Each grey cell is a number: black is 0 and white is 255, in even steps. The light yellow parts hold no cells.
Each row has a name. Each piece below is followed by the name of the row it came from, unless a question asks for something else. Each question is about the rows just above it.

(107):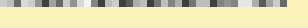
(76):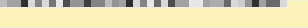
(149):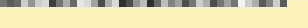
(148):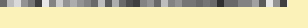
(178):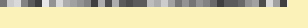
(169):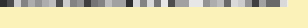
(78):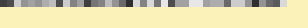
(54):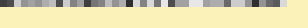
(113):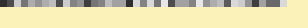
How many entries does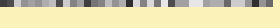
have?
39
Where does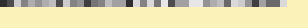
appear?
(169)
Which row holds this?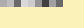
(169)
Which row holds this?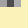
(149)
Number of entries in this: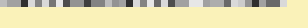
41

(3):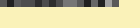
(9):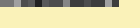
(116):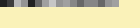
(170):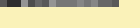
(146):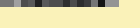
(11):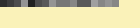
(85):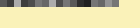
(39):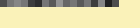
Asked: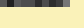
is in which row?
(146)
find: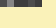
(9)
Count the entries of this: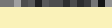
16

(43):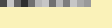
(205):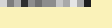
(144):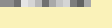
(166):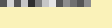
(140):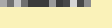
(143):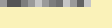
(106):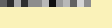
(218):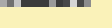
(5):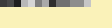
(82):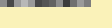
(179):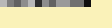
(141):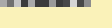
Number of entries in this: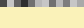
12
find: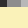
(106)
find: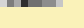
(5)
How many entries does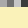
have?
4
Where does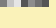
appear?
(166)
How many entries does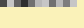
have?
11

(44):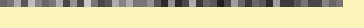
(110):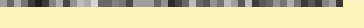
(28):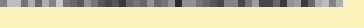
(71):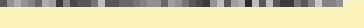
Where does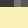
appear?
(71)
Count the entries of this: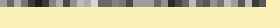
38
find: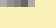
(71)
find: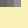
(28)
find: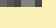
(28)

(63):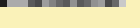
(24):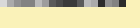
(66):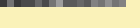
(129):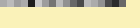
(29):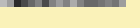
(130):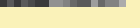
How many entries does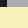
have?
4
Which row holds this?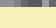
(130)
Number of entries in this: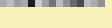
15
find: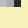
(24)
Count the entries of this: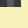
3
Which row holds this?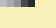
(129)
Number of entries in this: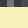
4

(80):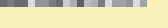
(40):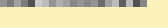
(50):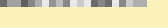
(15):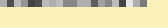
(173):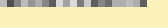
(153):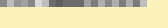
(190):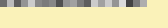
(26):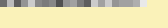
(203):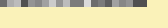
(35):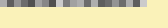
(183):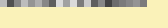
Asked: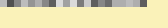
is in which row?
(173)
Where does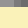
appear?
(80)
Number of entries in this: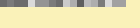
18
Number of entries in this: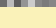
8
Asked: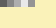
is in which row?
(50)

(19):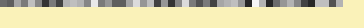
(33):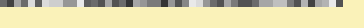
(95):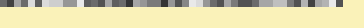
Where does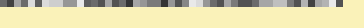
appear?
(33)
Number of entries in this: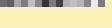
15

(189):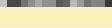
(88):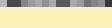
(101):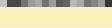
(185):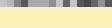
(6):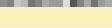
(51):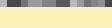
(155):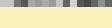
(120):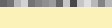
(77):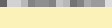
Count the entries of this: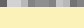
12
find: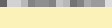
(77)
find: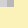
(77)
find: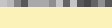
(185)
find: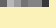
(189)
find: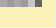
(155)
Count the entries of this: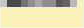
11

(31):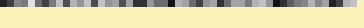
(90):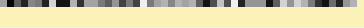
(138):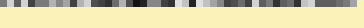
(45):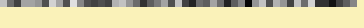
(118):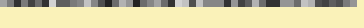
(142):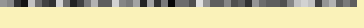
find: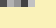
(45)
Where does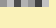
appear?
(45)

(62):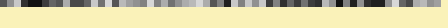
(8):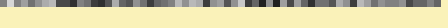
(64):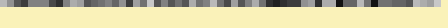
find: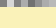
(62)
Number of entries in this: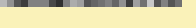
26
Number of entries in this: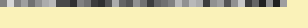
41
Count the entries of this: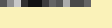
13
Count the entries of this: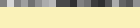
20
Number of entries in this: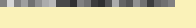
25
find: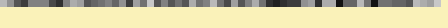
(64)

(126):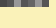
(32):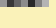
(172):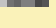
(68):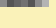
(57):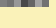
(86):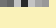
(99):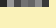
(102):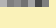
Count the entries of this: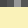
4
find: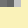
(86)
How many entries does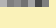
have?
7
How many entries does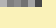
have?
6

